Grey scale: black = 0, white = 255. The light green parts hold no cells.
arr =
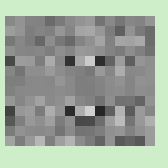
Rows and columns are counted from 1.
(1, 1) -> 136
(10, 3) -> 156
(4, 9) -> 150
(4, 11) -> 131
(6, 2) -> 116
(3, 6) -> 120
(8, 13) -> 133
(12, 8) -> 115
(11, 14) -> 152
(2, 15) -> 107
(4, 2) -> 134
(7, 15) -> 143
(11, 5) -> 159
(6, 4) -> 142
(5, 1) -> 72
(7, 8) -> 126
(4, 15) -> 113
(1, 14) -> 131
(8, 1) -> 129
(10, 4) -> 123
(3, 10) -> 164
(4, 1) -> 144
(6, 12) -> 173
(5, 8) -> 167
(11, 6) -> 124
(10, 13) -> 91
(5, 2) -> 156
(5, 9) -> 203
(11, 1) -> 88
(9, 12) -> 113
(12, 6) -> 116
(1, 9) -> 153
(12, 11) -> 144
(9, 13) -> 115
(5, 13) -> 95

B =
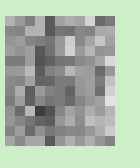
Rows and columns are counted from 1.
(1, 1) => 179
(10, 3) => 184
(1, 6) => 161
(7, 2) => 133
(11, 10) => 179
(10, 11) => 180
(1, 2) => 155
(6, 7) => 183
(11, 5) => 92
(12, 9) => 152
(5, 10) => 167
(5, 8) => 136
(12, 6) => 130
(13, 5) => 89
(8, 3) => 94
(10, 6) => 133
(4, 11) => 151
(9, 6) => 124
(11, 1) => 149
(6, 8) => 160
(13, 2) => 138
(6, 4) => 92
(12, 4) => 144
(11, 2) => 133
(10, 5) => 82
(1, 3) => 128
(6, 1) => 152
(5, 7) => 118
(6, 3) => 185
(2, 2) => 133
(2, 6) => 118
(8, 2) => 173
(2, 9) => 131
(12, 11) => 203
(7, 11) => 193

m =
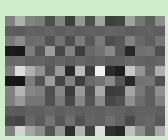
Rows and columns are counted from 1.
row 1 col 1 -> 128
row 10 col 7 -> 100
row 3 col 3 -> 106
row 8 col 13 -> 164
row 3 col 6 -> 115
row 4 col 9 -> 104
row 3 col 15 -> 94
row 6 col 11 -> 44
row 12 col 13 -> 190
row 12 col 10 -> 222
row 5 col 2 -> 107
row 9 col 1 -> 125
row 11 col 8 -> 82
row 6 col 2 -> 220
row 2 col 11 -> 101
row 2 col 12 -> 98
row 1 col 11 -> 63
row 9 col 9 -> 84
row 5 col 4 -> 101
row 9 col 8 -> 134
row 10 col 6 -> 95
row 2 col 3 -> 98
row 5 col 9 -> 96
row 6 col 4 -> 145
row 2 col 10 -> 95
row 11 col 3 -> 102
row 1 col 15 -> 94
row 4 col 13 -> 39
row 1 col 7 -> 63
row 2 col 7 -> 100
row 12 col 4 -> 141
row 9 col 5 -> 81
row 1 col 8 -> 150
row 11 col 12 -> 98
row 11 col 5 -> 116
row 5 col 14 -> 98
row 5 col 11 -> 93

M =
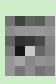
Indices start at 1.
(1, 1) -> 115
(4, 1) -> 125
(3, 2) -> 48
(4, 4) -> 101
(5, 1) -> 150
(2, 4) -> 153
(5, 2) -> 166

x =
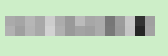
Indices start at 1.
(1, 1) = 170
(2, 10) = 171
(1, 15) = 159
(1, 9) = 167
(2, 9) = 159
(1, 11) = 119
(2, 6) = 176
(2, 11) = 121

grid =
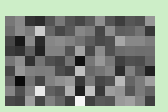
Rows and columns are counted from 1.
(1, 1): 119
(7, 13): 101
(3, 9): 92
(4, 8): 164
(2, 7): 89
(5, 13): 80
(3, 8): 114
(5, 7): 117
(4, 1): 59
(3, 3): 138
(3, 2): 24
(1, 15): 150
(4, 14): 110
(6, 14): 87
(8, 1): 134
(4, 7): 83
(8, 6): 84
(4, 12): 108
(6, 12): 45
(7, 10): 70
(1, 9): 92
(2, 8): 135
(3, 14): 136
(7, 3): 114
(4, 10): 140
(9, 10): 90
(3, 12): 167
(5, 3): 49
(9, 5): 128
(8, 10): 56
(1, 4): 43
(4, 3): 95
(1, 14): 79

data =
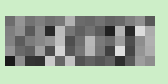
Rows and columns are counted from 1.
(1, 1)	109
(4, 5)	78
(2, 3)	90
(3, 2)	92
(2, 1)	127
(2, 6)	188
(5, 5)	202
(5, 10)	85
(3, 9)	184
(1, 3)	115
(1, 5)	112
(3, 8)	111
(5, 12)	46
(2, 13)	41
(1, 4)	128
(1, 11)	100
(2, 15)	171
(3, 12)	157
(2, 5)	41
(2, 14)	220
